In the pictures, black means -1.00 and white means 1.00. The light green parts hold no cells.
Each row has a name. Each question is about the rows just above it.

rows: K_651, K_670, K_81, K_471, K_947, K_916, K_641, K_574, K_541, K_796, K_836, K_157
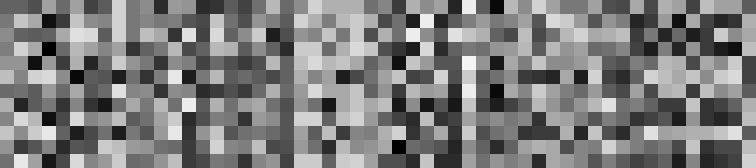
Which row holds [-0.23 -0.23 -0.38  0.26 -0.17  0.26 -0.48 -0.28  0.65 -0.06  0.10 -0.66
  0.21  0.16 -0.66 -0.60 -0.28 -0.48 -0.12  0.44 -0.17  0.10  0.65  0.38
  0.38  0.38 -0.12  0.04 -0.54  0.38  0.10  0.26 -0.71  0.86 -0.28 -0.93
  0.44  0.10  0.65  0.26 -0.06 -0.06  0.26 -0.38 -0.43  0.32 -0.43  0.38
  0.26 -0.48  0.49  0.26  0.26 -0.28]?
K_651
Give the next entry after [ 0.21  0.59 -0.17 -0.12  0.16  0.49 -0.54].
[-0.43]
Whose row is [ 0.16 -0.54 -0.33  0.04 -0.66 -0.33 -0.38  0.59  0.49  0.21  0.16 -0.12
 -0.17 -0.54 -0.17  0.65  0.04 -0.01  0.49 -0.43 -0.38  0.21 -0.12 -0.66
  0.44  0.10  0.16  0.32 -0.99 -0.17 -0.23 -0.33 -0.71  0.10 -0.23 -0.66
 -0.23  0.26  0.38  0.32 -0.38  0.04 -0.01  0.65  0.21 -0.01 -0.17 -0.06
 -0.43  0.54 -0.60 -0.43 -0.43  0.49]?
K_836
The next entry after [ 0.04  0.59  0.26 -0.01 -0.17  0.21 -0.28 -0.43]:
[0.26]
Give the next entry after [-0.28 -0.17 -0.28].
[-0.43]
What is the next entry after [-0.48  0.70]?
[-0.23]

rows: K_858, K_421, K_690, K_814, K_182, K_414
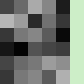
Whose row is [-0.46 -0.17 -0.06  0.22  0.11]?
K_182
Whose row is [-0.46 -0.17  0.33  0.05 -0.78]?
K_858
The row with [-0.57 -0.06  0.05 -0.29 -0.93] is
K_690

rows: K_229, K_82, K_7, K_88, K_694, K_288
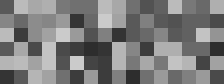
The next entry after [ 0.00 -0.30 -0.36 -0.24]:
[-0.24]
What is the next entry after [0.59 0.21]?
[-0.36]
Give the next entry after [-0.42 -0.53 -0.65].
[-0.59]
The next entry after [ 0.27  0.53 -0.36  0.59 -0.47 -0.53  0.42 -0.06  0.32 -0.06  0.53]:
[0.42]
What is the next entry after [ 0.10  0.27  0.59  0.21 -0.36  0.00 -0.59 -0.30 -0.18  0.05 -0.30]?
[-0.24]
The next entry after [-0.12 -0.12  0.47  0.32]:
[-0.12]
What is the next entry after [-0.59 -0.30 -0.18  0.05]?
[-0.30]

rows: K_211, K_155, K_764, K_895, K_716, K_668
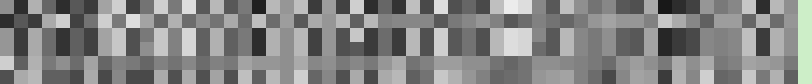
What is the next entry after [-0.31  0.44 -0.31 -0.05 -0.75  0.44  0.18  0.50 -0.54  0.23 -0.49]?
[0.62]
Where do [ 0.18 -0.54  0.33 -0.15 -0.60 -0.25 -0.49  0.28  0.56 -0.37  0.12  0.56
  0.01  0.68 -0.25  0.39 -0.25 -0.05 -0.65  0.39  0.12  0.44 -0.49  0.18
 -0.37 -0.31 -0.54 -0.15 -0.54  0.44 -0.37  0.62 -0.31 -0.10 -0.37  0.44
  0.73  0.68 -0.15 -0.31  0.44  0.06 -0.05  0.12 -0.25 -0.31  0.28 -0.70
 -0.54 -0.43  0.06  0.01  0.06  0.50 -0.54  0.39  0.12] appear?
K_895
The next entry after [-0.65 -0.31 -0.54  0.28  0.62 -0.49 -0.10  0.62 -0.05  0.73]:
[-0.31]
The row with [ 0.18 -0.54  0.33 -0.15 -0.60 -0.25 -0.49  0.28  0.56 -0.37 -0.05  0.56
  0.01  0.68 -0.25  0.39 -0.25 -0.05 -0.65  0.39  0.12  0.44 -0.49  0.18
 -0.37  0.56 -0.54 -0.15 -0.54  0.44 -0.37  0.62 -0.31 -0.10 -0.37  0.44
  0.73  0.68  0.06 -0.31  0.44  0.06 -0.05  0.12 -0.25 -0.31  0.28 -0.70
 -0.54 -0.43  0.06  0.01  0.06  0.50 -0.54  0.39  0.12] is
K_764
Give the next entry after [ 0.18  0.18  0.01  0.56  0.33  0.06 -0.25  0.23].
[0.23]
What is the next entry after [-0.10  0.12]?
[0.12]

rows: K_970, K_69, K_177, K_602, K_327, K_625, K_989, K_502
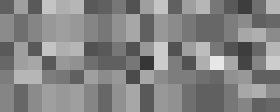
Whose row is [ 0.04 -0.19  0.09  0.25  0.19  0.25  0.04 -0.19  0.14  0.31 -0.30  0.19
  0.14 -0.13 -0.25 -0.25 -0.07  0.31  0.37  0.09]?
K_989
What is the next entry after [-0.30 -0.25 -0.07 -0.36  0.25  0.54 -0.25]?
[0.25]

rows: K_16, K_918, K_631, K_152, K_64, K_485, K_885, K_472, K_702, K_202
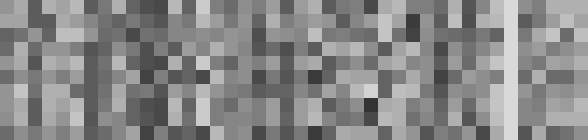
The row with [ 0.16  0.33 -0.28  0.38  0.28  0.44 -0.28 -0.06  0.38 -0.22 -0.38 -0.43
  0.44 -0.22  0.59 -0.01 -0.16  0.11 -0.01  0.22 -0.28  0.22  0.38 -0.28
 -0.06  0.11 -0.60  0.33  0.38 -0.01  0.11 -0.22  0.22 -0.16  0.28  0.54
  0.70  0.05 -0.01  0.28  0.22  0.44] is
K_472
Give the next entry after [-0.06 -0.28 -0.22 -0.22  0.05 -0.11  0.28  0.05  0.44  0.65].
[-0.22]
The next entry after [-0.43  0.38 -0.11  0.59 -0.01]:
[0.05]

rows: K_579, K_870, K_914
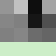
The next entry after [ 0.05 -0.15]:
[-0.21]
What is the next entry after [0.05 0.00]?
[-0.83]
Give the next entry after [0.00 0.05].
[-0.15]

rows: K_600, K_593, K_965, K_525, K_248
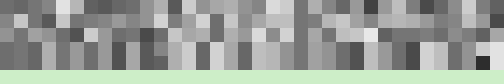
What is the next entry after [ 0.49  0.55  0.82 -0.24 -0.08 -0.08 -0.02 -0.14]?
[0.10]
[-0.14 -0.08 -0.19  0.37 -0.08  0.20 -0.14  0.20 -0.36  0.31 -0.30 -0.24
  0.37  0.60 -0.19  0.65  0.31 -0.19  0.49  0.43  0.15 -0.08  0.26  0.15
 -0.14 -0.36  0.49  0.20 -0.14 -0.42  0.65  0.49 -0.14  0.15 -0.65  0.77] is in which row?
K_248
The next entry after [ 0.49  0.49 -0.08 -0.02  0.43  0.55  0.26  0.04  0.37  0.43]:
[0.37]
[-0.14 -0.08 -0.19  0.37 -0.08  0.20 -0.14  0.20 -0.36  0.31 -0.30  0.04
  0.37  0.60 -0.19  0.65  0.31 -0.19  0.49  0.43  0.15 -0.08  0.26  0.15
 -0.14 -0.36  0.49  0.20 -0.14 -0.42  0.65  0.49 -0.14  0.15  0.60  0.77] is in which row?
K_525
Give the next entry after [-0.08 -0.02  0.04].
[0.20]
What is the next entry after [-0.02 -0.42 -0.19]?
[0.10]

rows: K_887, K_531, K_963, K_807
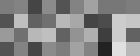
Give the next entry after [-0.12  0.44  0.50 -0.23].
[0.15]
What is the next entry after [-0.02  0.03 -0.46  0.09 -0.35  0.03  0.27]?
[-0.07]

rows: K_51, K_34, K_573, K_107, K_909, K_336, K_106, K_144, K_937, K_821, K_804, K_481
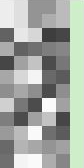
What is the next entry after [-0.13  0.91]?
[0.96]
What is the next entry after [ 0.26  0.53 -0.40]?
[-0.07]
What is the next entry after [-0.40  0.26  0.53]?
[-0.45]
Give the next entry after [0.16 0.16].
[0.47]
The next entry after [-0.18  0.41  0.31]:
[0.16]
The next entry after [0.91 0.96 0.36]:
[0.05]

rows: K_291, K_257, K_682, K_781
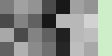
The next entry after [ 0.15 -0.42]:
[-0.81]
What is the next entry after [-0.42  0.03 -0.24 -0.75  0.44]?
[0.49]
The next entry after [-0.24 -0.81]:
[0.44]
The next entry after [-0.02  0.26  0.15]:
[-0.42]
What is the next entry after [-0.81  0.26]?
[0.15]

